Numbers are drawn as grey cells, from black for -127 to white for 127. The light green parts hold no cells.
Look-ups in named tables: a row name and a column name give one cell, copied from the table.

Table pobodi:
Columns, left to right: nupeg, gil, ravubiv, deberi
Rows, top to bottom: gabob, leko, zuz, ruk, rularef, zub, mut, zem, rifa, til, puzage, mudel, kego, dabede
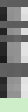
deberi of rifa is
89
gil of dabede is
17
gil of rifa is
11
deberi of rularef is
93
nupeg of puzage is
-30
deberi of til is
-34
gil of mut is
17
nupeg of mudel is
-88
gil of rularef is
15
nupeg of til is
-32
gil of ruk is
-35
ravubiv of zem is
18
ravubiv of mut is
19

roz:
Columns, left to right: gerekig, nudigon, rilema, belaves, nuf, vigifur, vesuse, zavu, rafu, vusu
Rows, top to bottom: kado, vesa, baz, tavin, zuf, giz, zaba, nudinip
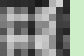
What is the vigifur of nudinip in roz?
-1
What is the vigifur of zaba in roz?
81
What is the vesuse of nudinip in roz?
43
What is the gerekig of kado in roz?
-79
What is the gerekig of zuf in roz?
-45
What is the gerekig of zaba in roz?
-30
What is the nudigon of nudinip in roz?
42
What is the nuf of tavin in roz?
-86
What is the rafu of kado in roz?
80
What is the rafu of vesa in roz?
-69
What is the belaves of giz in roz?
69
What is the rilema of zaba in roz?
13
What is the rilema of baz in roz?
51
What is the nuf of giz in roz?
2
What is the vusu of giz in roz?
-21
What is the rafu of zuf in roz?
-77
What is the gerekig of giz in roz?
16
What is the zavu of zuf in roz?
54
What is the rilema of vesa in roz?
-29
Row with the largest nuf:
giz

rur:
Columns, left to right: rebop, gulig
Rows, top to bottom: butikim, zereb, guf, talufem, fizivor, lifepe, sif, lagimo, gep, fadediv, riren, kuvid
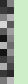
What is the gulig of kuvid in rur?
57
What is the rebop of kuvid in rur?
-6
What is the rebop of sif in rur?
54
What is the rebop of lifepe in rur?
-108
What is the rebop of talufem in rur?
86
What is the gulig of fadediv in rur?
-56
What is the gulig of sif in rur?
-20
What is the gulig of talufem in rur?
-38
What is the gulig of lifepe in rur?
4
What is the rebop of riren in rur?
-71
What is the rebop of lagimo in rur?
-107
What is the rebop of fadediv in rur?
47
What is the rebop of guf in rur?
3
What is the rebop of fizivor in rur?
-36
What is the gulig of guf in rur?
51
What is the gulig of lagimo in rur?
15
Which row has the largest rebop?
talufem

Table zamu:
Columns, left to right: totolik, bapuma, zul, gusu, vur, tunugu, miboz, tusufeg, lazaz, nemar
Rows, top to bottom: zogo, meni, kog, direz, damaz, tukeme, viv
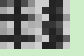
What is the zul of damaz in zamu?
-93
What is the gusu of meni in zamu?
59
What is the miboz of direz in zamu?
-75
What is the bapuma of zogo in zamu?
-25
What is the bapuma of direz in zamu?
75
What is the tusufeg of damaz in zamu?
-92
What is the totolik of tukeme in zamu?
-86
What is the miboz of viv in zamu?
-95
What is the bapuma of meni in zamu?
61
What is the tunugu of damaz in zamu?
77

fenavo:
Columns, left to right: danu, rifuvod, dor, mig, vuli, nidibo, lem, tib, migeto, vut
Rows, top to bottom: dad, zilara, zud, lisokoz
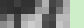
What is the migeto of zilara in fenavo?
-10
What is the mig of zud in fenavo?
37
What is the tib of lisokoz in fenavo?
-62
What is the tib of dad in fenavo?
-58
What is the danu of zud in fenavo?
-40
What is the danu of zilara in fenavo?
-73
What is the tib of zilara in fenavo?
-65
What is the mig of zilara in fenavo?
-73
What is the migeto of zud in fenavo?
58
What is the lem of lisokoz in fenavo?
-51
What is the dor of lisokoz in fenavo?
-61
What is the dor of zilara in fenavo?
-82
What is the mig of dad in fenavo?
-77
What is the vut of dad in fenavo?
39
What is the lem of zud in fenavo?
-43
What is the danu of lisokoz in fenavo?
12
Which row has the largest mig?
lisokoz

